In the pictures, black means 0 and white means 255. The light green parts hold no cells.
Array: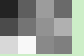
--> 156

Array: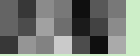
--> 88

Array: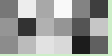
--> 131

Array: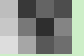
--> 100

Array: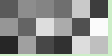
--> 201

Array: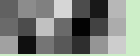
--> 24

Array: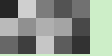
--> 83

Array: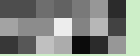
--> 151

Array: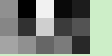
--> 9
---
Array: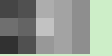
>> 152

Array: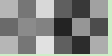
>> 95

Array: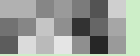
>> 143

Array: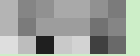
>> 211

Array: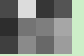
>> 138

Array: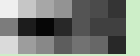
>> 114

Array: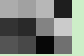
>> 72

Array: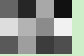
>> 158

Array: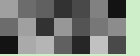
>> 38

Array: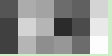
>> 151
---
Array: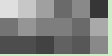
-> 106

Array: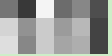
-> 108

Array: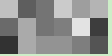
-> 203

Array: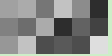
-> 194

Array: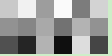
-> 250

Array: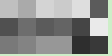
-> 203
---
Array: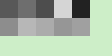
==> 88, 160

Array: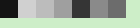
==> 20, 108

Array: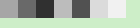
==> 166, 241

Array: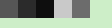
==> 86, 108

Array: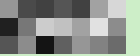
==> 150, 107

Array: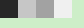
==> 39, 240

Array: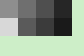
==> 142, 26
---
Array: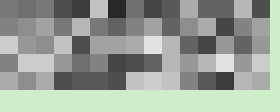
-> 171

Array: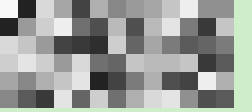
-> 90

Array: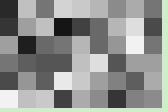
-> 139

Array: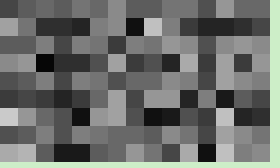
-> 138

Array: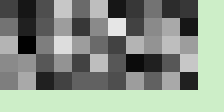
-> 32
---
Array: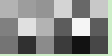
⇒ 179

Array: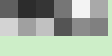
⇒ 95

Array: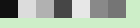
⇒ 17

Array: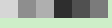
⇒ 214

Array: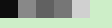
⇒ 13

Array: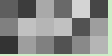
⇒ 94
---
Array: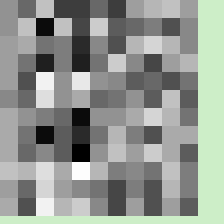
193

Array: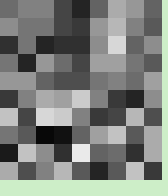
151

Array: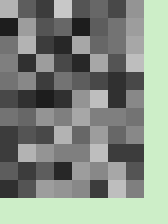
72

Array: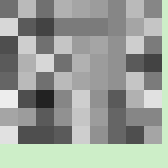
186

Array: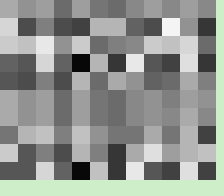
158

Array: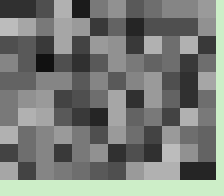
133
